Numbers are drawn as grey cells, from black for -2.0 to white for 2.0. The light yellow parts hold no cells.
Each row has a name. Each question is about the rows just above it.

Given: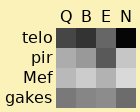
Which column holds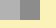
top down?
E
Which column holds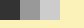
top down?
B

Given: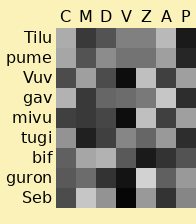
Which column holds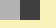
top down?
C
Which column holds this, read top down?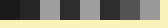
P
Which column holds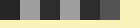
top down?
P
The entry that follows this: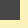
[-1.8]

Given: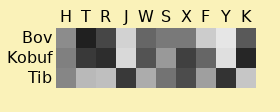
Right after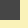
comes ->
[1.3]
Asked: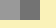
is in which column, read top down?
S

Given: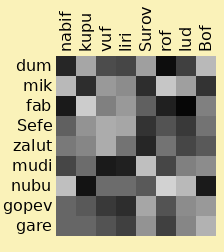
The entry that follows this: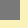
[0.1]
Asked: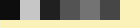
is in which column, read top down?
rof
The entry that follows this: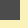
[-0.9]

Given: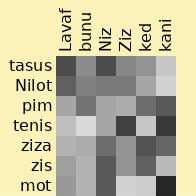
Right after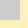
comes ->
[-1.4]
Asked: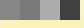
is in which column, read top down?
Ziz
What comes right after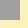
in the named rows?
[0.8]
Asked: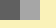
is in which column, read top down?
Lavaf
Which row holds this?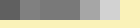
Nilot

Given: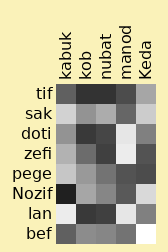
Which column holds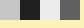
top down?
kabuk
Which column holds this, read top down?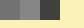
nubat
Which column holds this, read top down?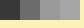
kob
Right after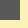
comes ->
[1.4]
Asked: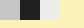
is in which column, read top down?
kabuk
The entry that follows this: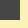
[1.6]
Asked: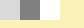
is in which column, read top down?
Keda

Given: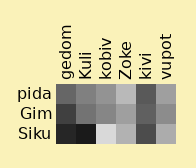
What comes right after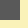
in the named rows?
[0.5]
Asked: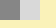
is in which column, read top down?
kobiv

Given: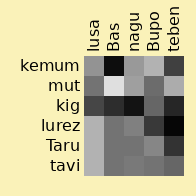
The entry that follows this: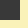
[-1.9]
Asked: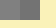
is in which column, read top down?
nagu
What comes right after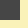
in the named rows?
[-1.3]
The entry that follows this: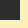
[-1.7]
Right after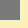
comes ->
[-0.2]
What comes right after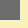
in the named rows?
[0.7]
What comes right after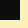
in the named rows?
[0.4]

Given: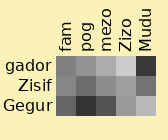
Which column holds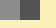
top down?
mezo
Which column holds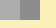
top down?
mezo

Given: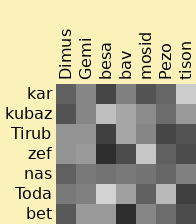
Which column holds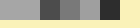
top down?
bav
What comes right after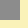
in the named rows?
[-0.3]
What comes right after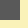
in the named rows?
[0.4]
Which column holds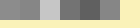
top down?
mosid
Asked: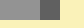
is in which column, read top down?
Dimus
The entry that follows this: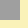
[-0.5]

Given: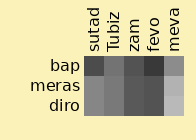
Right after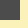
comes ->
[-0.2]
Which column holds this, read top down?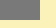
Tubiz

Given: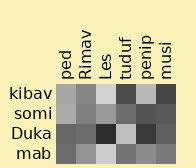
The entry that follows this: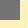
[0.2]
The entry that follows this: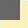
[-0.3]

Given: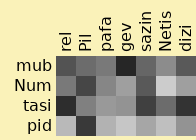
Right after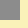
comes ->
[-0.6]
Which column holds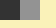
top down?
dizi

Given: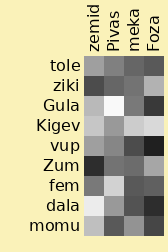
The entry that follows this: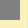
[-0.4]
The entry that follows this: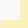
[-0.1]

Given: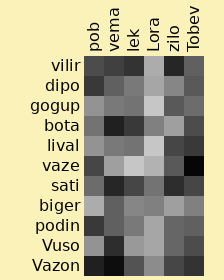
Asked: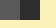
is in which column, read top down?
zilo
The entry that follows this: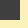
[-1.2]

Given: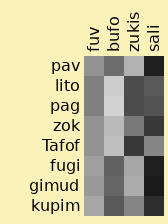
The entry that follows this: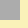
[-1.6]
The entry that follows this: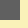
[0.6]
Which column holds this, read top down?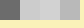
bufo
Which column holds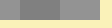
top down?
fuv
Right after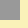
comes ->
[-0.4]
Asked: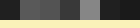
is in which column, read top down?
sali
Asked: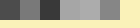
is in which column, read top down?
zukis

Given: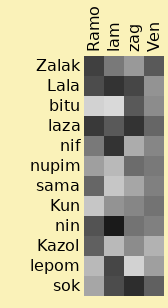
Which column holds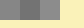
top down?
zag
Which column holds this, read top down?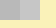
lam

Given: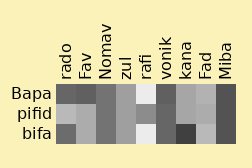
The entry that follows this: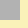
[-0.7]
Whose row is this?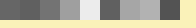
Bapa
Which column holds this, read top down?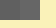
vonik
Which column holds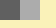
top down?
Fav
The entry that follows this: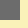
[0.7]
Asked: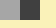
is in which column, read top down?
kana
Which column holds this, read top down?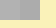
Fad

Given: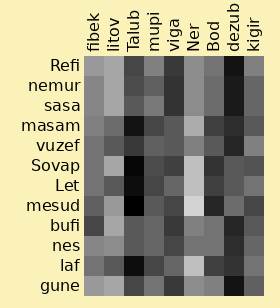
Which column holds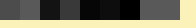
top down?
Talub
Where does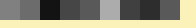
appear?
masam
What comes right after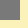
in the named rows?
[-1.2]
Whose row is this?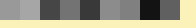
gune
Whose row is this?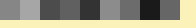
nemur
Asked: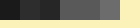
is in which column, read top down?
dezub

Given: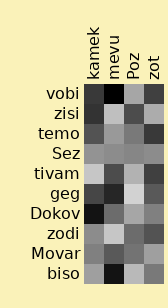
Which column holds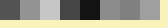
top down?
kamek
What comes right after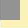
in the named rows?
[0.2]
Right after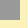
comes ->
[-0.1]

